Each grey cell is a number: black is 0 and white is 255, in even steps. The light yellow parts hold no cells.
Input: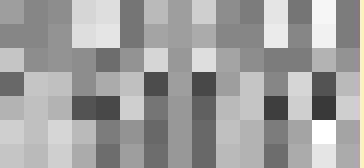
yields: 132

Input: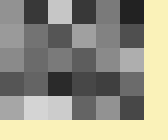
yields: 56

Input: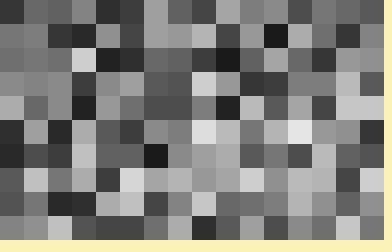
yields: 104

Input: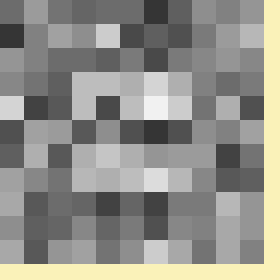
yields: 155

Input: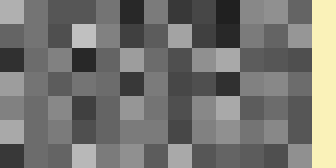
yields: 116

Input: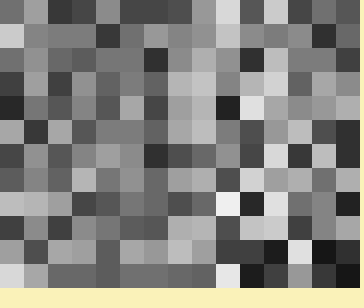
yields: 159
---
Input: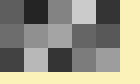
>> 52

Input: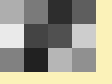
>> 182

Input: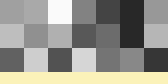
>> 82

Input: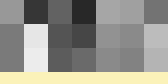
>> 92

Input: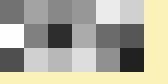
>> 184

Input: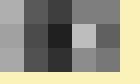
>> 48

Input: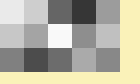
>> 108

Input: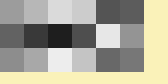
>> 237
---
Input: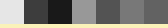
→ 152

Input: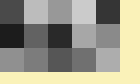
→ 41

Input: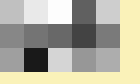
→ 104

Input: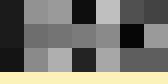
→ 123

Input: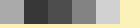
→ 77

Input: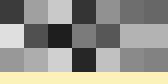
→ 123

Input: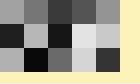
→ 23

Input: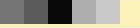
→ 10
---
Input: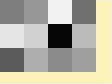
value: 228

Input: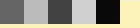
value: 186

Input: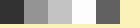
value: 195

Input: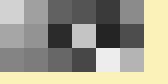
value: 210

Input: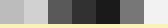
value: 209

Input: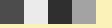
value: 163

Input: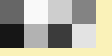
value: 227

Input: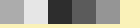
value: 172

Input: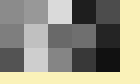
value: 206

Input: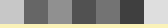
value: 199
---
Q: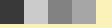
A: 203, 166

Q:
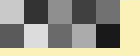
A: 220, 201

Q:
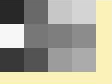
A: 247, 212

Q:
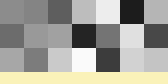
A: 250, 237

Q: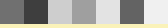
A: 240, 227

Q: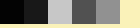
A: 199, 145

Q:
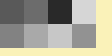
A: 214, 199
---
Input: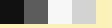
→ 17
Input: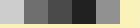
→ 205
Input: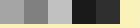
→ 165
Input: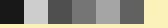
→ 24
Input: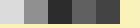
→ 219
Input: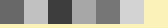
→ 104
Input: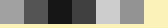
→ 161
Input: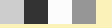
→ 205
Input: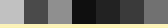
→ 193
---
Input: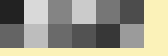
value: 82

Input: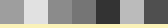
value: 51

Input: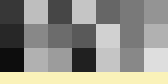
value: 197

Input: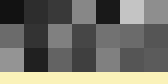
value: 128

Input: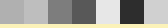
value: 231

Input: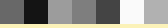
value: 68
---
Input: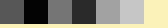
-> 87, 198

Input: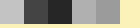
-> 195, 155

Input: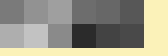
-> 122, 73

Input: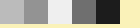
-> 187, 28

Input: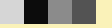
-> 214, 83

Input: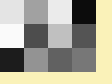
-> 228, 119
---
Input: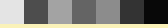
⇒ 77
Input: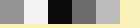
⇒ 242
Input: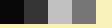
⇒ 52
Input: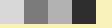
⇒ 122
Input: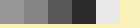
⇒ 133
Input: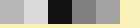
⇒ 219
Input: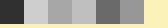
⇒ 206
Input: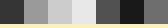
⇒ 154
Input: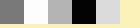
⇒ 253
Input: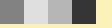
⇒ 223
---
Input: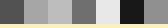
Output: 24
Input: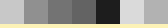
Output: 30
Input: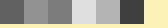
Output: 62
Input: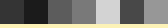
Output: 28
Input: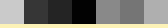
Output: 2
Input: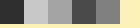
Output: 47
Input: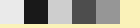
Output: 25
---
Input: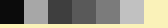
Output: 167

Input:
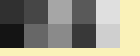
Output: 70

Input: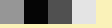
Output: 5

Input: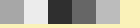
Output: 236

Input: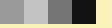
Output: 196

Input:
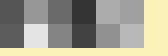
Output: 152

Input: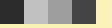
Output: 193

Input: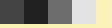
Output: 33

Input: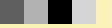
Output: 177

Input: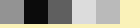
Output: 11
